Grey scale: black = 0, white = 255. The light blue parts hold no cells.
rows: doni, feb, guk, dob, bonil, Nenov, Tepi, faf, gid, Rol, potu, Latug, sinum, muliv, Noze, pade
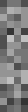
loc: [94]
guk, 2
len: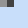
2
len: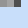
3
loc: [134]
dob, 2

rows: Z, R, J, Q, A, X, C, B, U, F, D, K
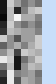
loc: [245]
J, 2
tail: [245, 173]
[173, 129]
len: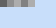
5
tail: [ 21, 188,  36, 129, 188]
[204]
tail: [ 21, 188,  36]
[129, 188, 204]

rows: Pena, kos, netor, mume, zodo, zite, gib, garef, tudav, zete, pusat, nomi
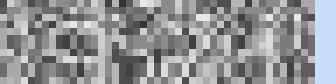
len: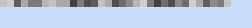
33
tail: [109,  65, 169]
[207, 231, 169, 231, 207, 139, 123, 123, 169,  94,  78,  51, 123, 139, 181,
 207, 169, 139, 169, 139, 181, 123, 195,  78, 169,  94,  78, 123, 139, 123,
 181, 109,  94, 181, 139, 181]
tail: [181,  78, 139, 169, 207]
[139, 139,  94, 169, 109, 169]
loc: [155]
gib, 3

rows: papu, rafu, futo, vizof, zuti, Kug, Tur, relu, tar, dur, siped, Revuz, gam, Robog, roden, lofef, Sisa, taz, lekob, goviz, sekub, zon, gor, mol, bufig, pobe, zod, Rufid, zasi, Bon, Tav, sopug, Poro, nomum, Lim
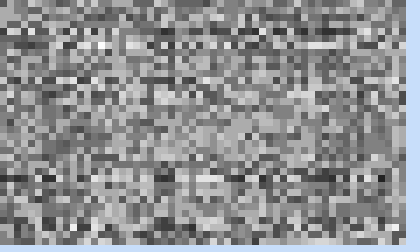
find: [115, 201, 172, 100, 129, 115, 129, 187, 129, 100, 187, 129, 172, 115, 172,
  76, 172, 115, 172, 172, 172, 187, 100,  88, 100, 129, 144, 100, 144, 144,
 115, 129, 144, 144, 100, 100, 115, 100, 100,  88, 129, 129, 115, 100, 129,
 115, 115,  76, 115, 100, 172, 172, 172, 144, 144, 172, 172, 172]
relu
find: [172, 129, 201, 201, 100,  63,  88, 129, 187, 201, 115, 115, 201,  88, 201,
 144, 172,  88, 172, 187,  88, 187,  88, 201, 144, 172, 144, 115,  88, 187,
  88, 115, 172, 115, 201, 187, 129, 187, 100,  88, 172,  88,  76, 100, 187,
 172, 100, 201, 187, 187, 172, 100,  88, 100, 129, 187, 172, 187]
zasi
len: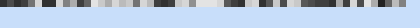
58
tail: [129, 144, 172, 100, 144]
[129, 144, 172, 129, 187, 172, 144, 172, 144, 144, 172, 144, 115, 129]
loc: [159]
taz, 2

